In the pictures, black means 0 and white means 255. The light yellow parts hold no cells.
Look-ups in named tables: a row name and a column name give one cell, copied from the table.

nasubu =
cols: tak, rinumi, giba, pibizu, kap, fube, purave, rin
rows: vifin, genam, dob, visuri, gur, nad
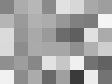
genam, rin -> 244
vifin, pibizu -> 138
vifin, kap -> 225
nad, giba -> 171
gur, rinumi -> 157
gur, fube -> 240
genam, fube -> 128
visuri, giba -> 170
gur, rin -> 98
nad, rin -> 115
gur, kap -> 199
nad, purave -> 236
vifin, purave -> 168
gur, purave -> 114
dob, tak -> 219
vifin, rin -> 158
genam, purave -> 124

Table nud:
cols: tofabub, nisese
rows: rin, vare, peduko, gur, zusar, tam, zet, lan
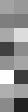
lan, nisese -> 34
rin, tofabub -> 163
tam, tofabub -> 254
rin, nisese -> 152
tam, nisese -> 60
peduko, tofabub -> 169
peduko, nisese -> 220
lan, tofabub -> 138
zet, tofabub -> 175
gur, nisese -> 140
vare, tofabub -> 126
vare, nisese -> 123
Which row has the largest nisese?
peduko

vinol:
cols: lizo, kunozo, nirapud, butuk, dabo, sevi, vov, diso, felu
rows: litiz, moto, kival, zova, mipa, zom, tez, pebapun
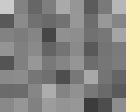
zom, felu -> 101
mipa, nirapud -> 151
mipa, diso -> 118
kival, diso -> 119
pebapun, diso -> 77
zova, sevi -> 138
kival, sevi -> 142
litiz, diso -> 121
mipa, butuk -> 121
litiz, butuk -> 126
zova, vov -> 89
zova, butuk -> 100
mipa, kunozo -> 128
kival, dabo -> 144
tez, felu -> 90
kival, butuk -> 70
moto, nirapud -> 113
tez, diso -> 106
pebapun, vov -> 60

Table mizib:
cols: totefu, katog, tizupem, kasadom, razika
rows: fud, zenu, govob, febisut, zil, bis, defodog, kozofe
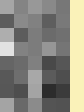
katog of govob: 92
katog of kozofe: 105
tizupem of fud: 152
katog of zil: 107
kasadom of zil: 73
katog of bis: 110
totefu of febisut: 226
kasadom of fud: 137
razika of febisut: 117
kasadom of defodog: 44
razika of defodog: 59

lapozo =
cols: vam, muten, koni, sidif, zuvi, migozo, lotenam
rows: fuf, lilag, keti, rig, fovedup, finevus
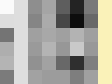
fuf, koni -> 142
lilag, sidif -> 171
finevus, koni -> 162
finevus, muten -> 222
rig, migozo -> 201
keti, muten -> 222
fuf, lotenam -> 121
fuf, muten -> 222
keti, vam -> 116
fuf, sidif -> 165
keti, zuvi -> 160

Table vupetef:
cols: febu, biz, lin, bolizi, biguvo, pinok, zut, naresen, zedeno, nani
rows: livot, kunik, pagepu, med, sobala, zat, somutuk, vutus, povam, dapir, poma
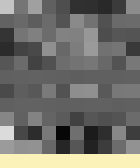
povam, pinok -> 65
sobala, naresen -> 104
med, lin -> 73
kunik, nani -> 107
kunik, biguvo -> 83
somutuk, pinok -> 142
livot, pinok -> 48
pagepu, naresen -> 77
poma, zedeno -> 108
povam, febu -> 134
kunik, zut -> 114
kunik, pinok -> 138
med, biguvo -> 104
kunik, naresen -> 81
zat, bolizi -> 97
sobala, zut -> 119
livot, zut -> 47
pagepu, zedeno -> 86

